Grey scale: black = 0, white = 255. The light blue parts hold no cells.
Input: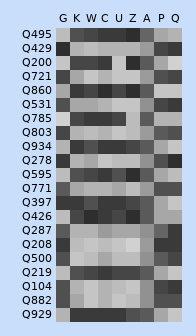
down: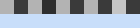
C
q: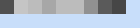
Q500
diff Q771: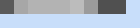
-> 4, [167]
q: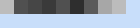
Q595
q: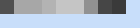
Q531
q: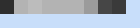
Q429
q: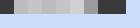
Q208

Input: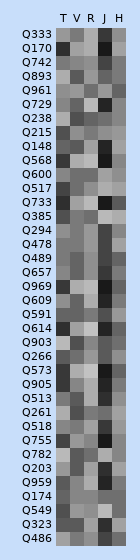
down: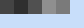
T
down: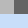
R
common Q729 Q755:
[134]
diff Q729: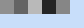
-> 0, [134]
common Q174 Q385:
[111]

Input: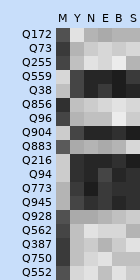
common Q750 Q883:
[215]
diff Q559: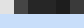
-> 0, [215]
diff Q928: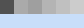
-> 2, [170]
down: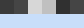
M
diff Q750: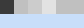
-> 2, [215]
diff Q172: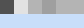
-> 3, [170]
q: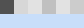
Q552

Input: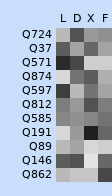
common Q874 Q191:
[215]
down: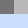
D
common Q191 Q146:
[103]
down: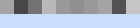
D
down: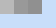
D
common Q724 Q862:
[185]

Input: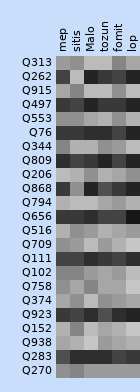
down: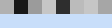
lop
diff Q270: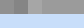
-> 2, [155]
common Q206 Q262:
[187]
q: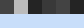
Q262

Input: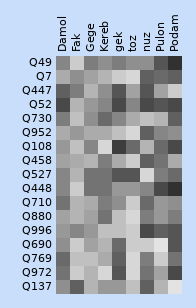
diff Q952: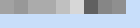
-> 0, [171]
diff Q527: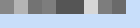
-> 3, [115]
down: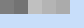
Kereb
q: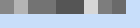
Q527

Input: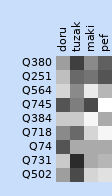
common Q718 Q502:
[213]
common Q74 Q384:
[170]
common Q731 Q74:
[170]
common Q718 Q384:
[246]
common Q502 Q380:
[158]
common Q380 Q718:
[138]

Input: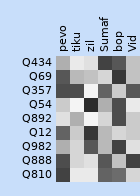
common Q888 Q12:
[214]
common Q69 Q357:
[87]
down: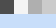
tiku

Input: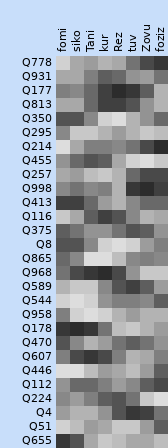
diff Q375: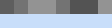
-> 6, [94]
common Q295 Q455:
[200]
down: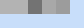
Zovu
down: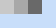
siko
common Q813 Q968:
[147]

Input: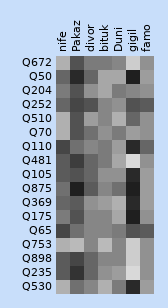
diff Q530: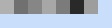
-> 3, [176]
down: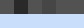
Pakaz
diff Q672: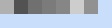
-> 2, [123]

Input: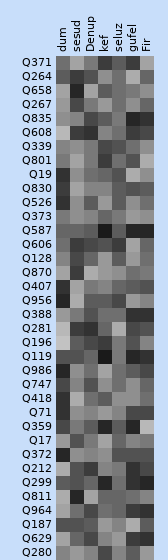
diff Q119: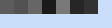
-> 0, [82]
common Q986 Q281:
[72]
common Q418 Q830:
[92]
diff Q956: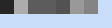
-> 4, [72]

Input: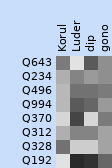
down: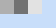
Korul
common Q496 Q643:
[123]
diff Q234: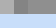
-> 2, [154]
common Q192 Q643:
[226]

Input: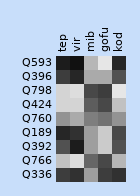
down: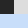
vir
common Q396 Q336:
[61]
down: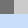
gofu
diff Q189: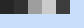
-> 4, [72]
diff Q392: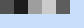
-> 4, [81]

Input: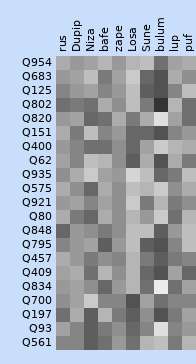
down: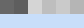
Losa
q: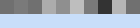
Q802
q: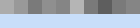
Q457
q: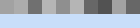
Q409

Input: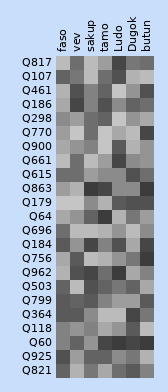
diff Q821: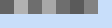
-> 2, [119]
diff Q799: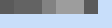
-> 2, [90]
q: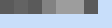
Q799
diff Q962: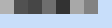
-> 4, [60]
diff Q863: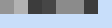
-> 0, [157]
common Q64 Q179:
[178]

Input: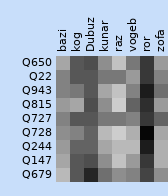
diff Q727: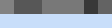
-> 5, [130]
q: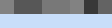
Q727
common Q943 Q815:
[166]
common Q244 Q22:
[154]
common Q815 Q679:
[142]
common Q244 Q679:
[185]

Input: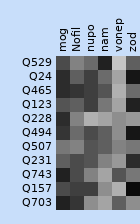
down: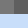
mog
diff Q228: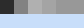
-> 4, [142]
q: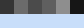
Q494
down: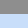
vonep
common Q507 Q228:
[130]

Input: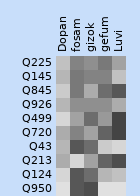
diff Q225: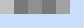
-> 1, [131]
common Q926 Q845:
[172]
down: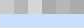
Dopan
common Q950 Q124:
[87]
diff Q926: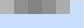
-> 2, [143]

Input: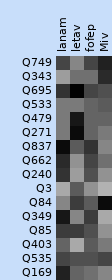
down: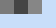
Miv
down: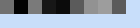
letav
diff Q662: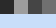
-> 1, [146]
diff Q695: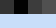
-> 2, [69]
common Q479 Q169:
[100]
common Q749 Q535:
[69]

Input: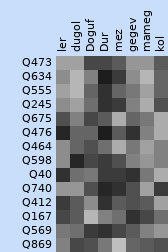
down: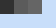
gegev
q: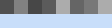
Q675
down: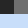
dugol

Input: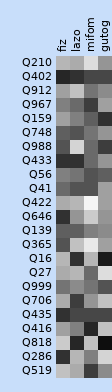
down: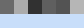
fiz
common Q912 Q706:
[193]
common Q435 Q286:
[49]
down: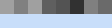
fiz
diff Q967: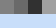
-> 2, [61]
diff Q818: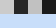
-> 3, [14]
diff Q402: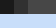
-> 0, [38]

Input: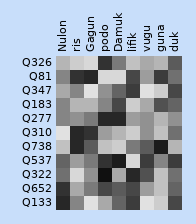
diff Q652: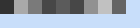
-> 6, [157]
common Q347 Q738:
[205]
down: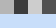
guna
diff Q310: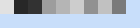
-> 8, [112]

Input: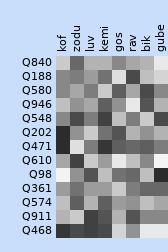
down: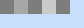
luv
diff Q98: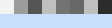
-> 1, [146]
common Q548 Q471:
[125]
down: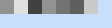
zodu

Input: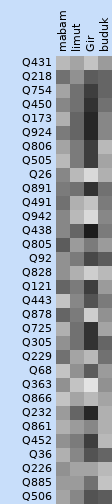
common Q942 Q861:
[135]
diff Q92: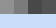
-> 3, [92]
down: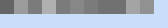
limut
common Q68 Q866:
[195]
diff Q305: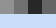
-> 2, [50]

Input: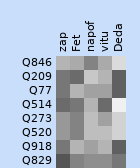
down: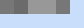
zap
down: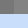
Fet

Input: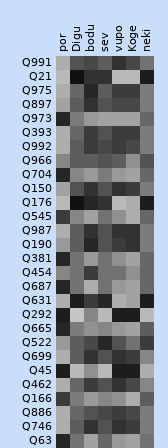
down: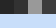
bodu
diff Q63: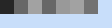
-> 1, [114]
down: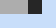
por
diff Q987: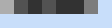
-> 1, [93]
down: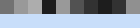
vupo
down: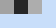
por
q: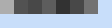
Q991

